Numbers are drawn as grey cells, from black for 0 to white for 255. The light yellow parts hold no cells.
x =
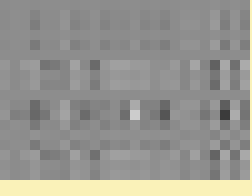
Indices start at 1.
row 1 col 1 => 140
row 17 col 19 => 138
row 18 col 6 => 138
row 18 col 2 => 140
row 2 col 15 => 136
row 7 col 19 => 136
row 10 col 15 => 142
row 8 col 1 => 146
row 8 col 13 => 150
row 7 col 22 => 97
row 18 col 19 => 136
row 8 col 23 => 156
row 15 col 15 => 132
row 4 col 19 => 142
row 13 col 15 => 132
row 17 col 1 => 144
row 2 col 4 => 132
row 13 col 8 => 129
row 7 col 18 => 153
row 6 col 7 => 141
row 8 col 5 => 140
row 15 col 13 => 134
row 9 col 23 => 161
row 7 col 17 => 143
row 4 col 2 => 141
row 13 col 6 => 138
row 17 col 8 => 148
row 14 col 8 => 145
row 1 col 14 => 141
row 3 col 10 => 142
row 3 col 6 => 139
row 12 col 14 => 204
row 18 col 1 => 147
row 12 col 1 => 149
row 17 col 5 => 141
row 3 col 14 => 143
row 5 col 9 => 135
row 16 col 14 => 154

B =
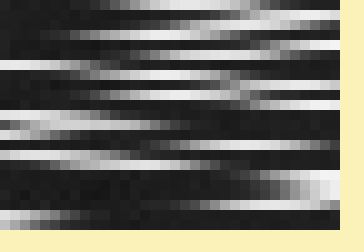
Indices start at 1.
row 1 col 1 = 35
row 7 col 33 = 29
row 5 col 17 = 30
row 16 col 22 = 30
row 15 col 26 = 230
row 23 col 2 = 167
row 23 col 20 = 29
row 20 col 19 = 29
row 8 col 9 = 96
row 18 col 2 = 31
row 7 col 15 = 30
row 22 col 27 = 30
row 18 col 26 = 81
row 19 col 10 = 25
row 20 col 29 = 111
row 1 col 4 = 32
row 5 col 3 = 27
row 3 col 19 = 136
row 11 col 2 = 26
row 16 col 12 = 119
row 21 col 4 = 28
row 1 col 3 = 29
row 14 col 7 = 81
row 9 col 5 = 30
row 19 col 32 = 207
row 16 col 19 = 29
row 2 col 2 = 31
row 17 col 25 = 41
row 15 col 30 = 181
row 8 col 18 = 236
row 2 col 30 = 229
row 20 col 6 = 29
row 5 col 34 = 244
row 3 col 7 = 28
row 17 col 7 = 126
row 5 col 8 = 26
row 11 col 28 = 187
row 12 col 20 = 29
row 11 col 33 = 241

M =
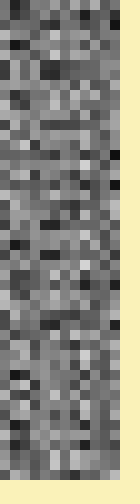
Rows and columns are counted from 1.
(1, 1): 116
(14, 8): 149
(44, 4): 155
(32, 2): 177
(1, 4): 126
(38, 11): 79
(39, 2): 154
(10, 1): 123
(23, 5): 39
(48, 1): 85
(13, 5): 74
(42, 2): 153
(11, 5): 133
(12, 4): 122
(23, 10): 101
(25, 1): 113
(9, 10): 81
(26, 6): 35
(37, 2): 158
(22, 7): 134
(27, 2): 121
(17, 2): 115
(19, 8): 100
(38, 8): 115
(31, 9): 162
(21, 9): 95
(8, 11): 136
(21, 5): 109
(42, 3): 165
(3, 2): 113
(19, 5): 101
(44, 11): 90
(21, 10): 94
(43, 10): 118
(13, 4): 147
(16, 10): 79
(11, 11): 111
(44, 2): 99
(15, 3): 195
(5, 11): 79

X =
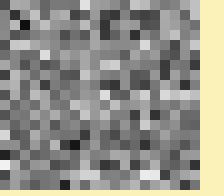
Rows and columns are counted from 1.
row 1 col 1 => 75
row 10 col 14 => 169
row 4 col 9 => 87
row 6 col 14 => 164
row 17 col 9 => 183
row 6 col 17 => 96
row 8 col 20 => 156
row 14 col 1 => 214
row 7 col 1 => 166
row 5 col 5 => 152
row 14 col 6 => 121
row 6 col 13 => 94
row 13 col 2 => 100
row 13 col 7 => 125
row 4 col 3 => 100
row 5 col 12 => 138
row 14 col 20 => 126
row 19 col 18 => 141
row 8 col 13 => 143
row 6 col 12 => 127
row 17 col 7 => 90
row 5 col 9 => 131
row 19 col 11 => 164
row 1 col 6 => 121
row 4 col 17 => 168
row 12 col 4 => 167
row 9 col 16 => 119
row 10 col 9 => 151
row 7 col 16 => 119
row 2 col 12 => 55
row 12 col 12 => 128
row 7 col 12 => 206
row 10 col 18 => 193
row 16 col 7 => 134
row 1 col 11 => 154
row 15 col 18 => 114
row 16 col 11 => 133
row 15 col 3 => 96

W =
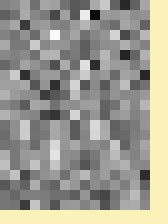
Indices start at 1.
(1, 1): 130
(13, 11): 168
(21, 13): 170
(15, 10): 142
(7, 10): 44
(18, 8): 156
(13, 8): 90
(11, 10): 159
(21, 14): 171
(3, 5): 155
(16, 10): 121
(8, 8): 162
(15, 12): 198
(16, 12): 187
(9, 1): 159
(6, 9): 95
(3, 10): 150
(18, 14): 153
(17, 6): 197
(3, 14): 152
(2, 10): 12
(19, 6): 100
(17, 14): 137
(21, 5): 127
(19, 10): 141
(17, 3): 147
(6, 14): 100
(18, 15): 45
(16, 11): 152
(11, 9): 158
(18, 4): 123
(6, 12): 141
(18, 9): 184
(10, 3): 142
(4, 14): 119
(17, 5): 142
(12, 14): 130
